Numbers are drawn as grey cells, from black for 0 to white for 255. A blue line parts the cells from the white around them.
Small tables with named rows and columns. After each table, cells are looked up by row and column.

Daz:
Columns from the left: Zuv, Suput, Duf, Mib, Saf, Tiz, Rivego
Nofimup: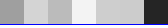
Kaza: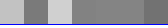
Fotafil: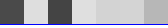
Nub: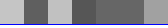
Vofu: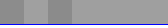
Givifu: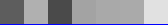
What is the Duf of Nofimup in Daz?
187
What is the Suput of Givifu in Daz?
176
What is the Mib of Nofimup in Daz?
243
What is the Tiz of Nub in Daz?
102
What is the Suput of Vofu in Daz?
160
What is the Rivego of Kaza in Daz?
114
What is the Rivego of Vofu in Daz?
159
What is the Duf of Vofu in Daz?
139
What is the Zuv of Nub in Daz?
197
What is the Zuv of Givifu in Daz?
93
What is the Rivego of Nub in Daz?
161
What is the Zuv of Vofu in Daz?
140
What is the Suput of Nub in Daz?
95
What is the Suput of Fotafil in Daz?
222
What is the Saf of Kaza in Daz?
132
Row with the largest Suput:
Fotafil

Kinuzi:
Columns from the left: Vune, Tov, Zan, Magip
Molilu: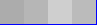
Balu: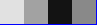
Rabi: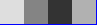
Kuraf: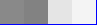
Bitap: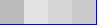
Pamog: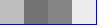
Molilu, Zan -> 207
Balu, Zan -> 19
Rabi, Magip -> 177
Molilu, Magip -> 187
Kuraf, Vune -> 137
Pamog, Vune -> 190
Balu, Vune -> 225
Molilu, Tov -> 182
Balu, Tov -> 162
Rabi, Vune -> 222
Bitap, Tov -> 227
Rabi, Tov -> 132
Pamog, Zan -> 132
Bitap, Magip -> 201
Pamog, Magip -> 236
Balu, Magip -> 137
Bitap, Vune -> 186

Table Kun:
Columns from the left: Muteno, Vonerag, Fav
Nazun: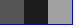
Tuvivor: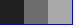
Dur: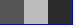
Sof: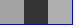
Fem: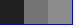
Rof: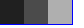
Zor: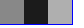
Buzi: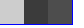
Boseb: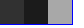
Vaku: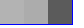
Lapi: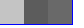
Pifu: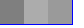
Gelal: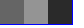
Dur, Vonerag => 188
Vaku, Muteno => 179
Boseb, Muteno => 49
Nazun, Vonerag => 27
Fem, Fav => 140
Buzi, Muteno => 205
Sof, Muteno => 162

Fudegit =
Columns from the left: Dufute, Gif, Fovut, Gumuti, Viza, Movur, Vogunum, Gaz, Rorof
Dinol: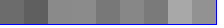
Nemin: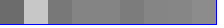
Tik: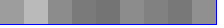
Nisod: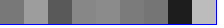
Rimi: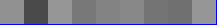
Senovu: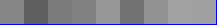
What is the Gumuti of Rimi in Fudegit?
120
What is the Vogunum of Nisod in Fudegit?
117
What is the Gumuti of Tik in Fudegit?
122
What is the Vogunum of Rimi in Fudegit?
116
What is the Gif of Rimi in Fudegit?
75
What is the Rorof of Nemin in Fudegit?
140
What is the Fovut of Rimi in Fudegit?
150
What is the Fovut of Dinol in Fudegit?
138
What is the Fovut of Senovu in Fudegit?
123
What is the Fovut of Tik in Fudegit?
140
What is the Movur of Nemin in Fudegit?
124
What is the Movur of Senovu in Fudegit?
114
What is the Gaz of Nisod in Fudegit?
29
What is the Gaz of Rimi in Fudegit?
111
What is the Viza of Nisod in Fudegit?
139

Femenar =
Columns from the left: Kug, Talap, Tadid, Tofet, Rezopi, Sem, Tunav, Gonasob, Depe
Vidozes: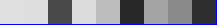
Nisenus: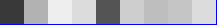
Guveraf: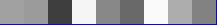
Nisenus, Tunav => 190
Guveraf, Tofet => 245
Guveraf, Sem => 105
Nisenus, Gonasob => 197
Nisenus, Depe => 220
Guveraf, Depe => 130
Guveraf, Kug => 161
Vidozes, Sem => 40
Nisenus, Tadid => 238
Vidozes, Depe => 45
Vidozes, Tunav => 164
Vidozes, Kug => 225

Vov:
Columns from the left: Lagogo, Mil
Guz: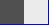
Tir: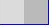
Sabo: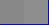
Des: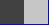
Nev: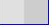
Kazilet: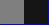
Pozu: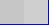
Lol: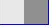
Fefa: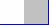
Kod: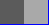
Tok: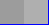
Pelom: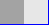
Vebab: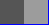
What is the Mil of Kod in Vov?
169
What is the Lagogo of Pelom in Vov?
163
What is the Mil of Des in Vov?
198
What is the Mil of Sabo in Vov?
142
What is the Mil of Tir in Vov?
186
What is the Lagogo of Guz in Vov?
80
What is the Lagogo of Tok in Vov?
156
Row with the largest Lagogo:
Fefa

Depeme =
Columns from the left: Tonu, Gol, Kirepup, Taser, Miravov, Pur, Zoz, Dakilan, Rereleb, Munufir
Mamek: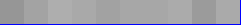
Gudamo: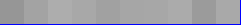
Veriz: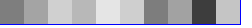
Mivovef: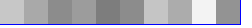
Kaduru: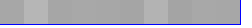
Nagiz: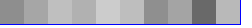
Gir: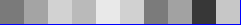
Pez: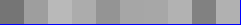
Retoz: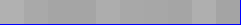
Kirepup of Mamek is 174
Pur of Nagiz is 190
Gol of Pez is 158
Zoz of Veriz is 125
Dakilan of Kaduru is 164
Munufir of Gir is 199
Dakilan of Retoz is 165
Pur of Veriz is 207
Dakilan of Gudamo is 171
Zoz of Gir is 123
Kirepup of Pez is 185

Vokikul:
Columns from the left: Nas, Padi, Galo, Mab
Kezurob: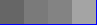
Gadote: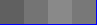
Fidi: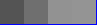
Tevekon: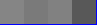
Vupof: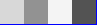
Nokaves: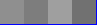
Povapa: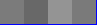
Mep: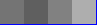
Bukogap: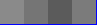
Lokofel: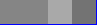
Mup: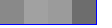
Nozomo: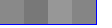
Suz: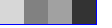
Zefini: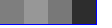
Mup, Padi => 161
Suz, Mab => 51
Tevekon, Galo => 129
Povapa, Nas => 123
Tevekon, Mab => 88
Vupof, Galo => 244
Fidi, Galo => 146
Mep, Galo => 129
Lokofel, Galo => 169
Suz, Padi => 129
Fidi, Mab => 148
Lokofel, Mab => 115
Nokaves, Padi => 125
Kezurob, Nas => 102
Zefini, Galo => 120
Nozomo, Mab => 133
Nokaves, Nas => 143
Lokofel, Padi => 133
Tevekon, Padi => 122

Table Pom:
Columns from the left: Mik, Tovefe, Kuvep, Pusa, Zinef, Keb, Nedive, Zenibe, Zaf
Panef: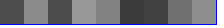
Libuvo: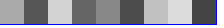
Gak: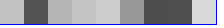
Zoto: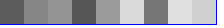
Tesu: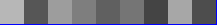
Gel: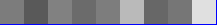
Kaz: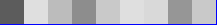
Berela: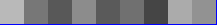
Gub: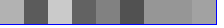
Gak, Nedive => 77
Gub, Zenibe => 150
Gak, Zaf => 217
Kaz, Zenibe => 150
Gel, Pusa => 107
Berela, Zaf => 146
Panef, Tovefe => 139
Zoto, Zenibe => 224
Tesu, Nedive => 68
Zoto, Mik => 92
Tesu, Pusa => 126
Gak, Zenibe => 79
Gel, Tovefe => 89
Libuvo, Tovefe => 86
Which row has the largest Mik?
Gak

